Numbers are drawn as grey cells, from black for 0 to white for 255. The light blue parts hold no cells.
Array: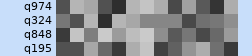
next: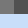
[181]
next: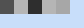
[134]

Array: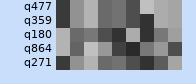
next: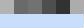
[165]
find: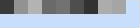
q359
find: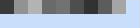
q271

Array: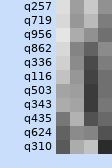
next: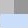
[67]
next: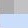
[43]
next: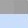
[59]

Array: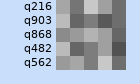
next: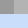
[160]
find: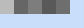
q903
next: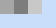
[110]

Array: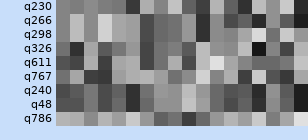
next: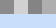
[63]
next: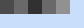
[145]

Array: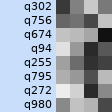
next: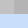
[72]
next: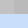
[166]
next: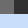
[65]

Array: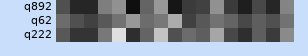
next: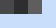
[59]
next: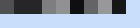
[59]

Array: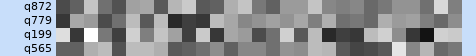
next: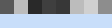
[55]
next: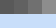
[97]
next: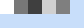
[196]
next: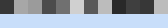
[208]
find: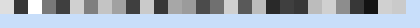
q199

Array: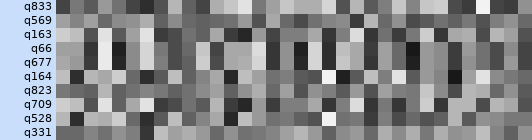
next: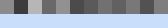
[145]
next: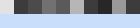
[126]

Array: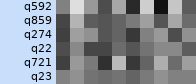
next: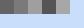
[108]
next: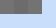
[100]
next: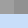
[85]
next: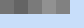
[129]
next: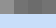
[100]

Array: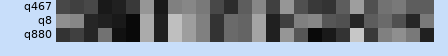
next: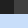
[128]
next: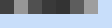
[80]
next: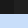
[57]

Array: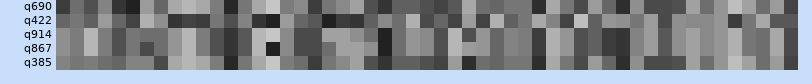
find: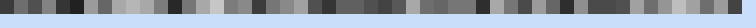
q690
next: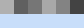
[190]
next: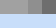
[33]
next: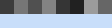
[88]

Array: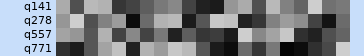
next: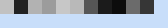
[121]
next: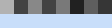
[61]
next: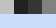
[156]
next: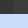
[27]
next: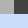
[136]
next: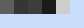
[136]
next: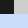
[136]

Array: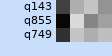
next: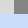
[160]
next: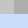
[190]
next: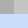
[147]

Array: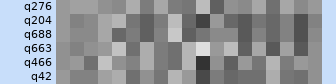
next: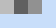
[138]
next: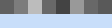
[118]
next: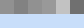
[173]
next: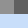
[153]
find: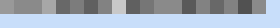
q688

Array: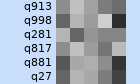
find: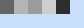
q998
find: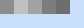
q913
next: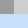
[45]

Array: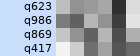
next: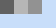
[61]
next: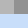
[61]
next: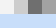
[84]

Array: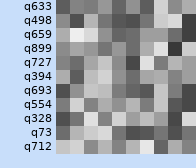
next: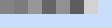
[139]
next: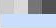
[87]
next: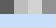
[109]
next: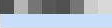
[64]
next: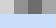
[173]
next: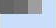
[158]

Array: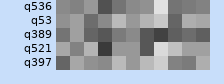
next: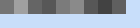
[109]
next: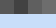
[95]
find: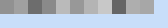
q53

